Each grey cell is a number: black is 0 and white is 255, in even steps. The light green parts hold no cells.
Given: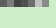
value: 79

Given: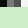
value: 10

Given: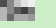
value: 106

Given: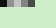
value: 146

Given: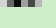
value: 15

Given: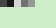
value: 26

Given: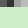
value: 92
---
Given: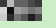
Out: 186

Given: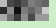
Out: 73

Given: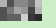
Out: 81

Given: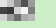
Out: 197

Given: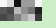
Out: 218

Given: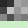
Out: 52
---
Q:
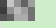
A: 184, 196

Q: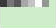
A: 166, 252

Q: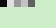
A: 152, 224

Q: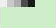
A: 174, 240

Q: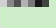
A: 178, 208

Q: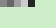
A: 160, 204

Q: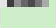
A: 103, 229
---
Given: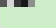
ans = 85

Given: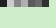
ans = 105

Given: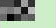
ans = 92

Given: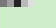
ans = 160

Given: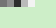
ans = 144

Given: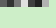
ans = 94
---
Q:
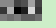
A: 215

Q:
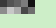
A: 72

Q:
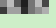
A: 145

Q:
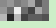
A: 167

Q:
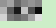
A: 79

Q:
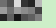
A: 127

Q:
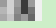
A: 116

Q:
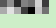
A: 198

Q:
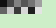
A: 30

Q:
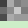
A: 200
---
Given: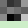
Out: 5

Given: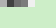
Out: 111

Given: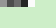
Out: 107

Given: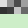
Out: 61

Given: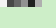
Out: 146

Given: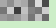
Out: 118

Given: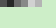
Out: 136

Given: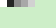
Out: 140

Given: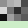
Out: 160

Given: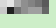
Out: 159
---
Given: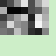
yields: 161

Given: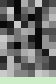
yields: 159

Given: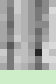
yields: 217

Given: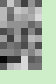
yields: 200

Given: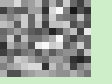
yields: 49
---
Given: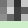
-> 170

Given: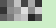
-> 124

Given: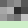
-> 129

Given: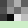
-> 122

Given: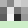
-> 136

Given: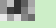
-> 194

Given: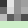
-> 228
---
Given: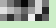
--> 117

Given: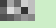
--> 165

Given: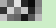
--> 100

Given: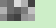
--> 107

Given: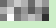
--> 161

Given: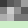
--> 90

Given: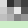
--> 49
